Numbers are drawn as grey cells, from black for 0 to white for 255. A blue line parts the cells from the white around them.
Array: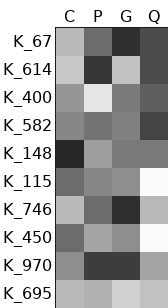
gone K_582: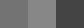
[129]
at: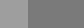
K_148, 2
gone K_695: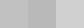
[177]
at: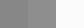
K_115, 2

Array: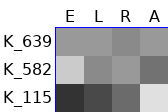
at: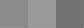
K_582, 2
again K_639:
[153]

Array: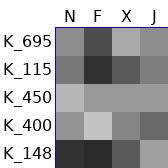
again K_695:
[141]
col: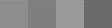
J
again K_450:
[153]
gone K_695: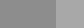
[77]
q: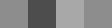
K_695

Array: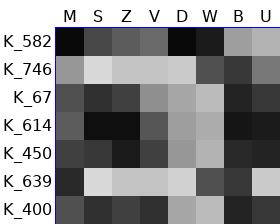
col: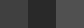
M
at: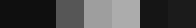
K_614, 2
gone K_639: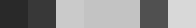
[209]
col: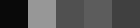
M
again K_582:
[9]

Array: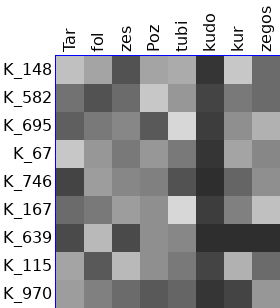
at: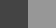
K_970, 7
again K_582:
[107]
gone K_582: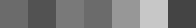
[114]
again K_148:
[164]
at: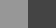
K_582, 5

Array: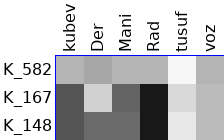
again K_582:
[180]
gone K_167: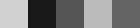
[217]
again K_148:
[107]

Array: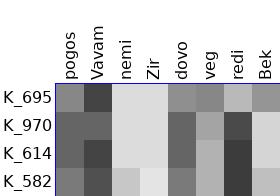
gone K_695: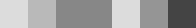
[143]
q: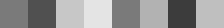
K_582
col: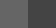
Vavam

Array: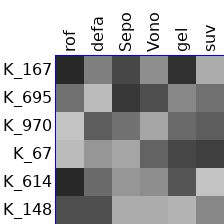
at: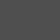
K_148, 1
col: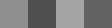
Vono
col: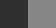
gel
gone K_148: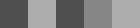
[179]
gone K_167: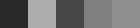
[48]
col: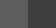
suv

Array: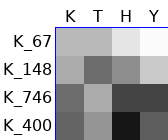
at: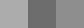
K_148, 1
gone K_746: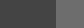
[171]
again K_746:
[68]
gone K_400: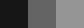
[93]
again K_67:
[185]
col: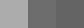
K

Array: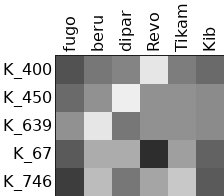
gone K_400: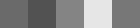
[125]
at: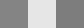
K_400, 3
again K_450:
[145]

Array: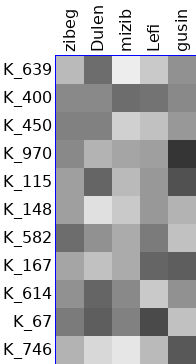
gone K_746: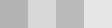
[88]
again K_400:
[137]

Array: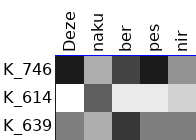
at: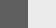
K_614, 2
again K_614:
[234]
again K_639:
[127]
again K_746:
[27]

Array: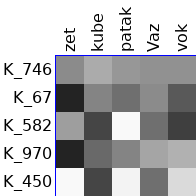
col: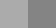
kube
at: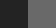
K_970, 1
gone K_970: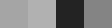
[105]
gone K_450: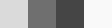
[243]
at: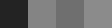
K_67, 1
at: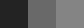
K_970, 1
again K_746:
[145]

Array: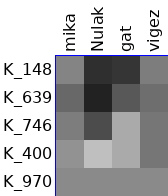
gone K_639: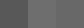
[34]
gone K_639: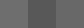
[34]
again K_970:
[138]
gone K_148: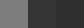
[132]
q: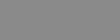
K_970

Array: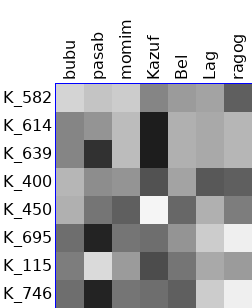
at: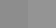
K_400, 2
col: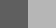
ragog
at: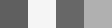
K_450, 3
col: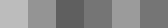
momim

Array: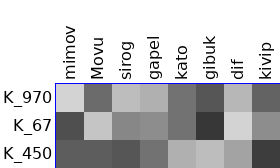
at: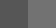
K_450, 3
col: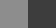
kivip
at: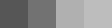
K_450, 3
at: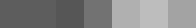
K_450, 1
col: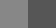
sirog
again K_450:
[93]
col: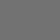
kato

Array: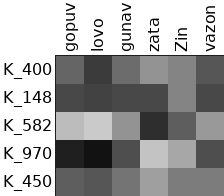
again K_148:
[72]
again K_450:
[124]

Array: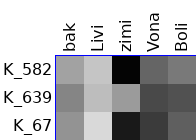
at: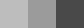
K_639, 2
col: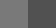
Boli
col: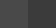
Vona
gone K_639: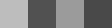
[133]

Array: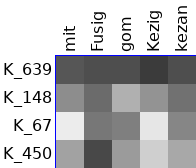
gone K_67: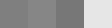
[236]
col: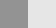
Kezig
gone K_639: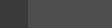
[86]
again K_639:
[78]
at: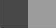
K_450, 2
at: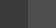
K_639, 4
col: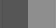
mit

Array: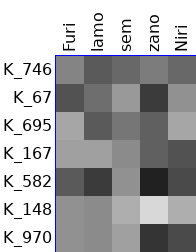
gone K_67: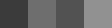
[153]
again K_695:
[166]
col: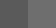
lamo
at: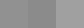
K_970, 1
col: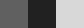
zano

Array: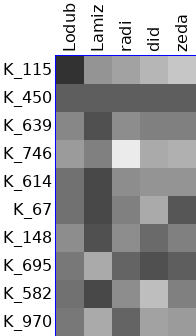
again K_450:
[94]
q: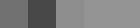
K_614
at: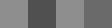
K_148, 1
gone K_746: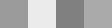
[176]
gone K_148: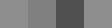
[106]
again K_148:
[141]
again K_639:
[128]

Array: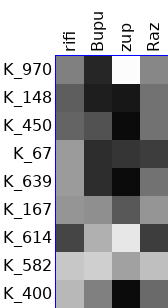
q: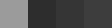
K_67
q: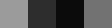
K_639
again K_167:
[149]
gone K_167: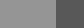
[143]
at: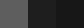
K_148, 1

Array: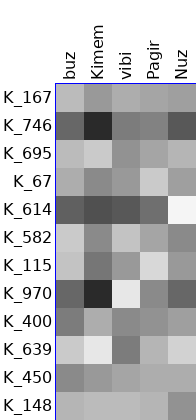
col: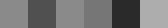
Kimem
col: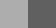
buz
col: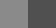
Kimem
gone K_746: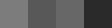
[130]
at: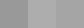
K_167, 2
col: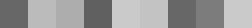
buz

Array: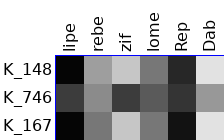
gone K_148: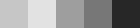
[5]
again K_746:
[60]
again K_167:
[119]

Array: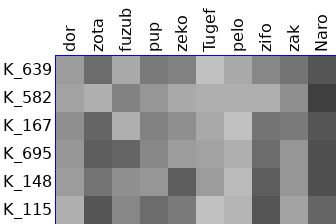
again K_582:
[175]
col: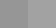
zak
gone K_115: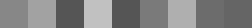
[181]

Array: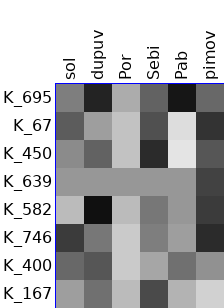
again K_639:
[151]
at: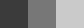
K_746, 1
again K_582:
[187]

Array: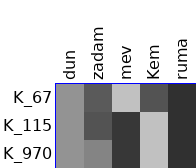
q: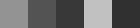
K_115
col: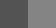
zadam
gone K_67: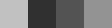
[90]
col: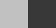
mev
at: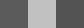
K_67, 2

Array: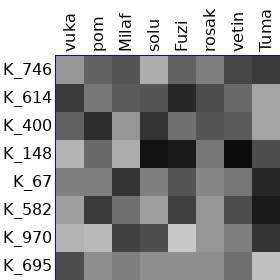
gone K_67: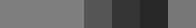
[134]
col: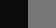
vetin
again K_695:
[142]

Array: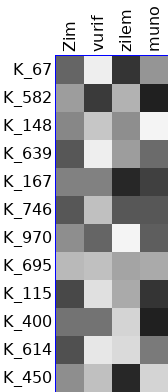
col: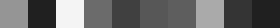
muno
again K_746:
[87]
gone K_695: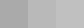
[164]
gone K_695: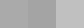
[185]
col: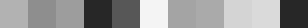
zilem

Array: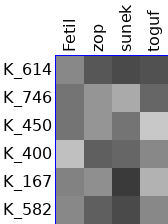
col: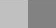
Fetil
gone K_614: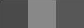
[81]

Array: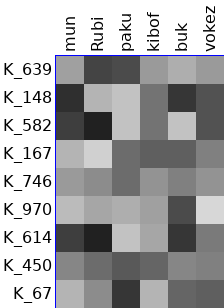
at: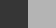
K_67, 3
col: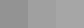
kibof

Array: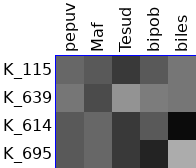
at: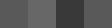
K_614, 1
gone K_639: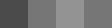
[124]

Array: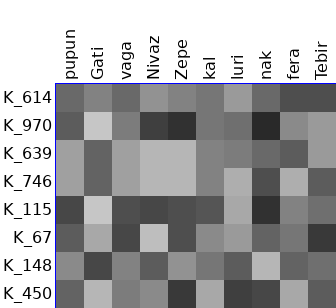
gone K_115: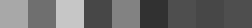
[85]
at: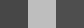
K_67, 3

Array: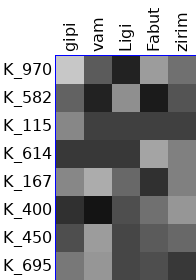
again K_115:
[64]
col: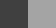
Fabut
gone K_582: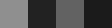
[84]
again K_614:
[56]

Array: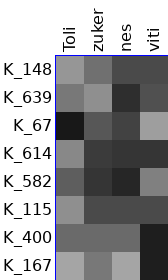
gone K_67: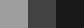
[87]
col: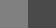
viti
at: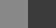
K_614, 1
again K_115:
[74]
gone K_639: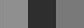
[80]
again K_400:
[106]
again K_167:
[165]

